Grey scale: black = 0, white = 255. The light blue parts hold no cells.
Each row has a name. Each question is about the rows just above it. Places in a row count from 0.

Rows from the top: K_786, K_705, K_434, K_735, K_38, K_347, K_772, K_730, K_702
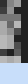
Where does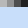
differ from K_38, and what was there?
0, [170]
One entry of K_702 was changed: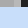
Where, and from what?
0, [184]
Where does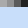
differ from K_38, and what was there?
2, [78]

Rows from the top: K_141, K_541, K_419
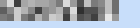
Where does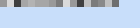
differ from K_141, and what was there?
11, [80]
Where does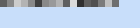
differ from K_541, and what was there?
12, [80]

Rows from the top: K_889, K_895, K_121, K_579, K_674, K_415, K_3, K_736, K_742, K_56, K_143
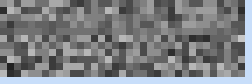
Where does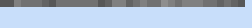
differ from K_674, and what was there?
2, [113]
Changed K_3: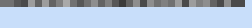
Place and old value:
6, [142]
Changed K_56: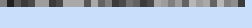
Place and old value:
20, [74]
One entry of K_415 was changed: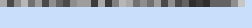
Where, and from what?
10, [128]

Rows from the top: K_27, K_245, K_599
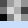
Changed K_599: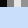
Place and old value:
2, [214]
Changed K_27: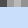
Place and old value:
2, [199]
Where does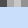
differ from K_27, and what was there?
1, [159]
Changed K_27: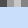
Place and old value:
3, [147]
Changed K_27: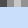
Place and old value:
1, [159]
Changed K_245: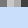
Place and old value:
1, [214]

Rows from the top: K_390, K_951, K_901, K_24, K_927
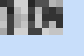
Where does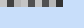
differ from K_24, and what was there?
2, [167]
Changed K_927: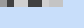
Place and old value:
0, [167]
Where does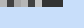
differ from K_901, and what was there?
4, [51]

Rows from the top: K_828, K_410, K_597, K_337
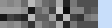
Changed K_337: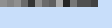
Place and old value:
13, [80]
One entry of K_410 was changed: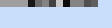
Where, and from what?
3, [144]
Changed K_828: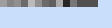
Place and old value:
0, [144]

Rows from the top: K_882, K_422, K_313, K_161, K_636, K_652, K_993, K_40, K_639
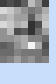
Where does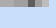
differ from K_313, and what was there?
1, [188]
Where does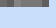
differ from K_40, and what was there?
1, [107]
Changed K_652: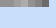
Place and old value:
4, [131]
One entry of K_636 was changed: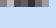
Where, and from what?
0, [146]
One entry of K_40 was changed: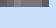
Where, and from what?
0, [107]
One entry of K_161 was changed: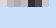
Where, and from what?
1, [200]

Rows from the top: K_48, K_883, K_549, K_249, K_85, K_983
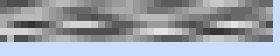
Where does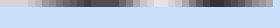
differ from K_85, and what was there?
12, [78]
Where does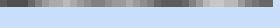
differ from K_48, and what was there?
8, [185]
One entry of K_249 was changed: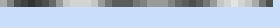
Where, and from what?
7, [117]
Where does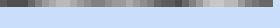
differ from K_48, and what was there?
25, [92]

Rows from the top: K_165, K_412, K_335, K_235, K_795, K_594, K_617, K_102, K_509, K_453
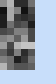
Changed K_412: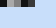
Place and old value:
4, [72]
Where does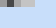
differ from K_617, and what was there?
2, [181]
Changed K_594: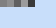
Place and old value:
4, [72]
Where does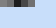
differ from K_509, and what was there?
3, [57]

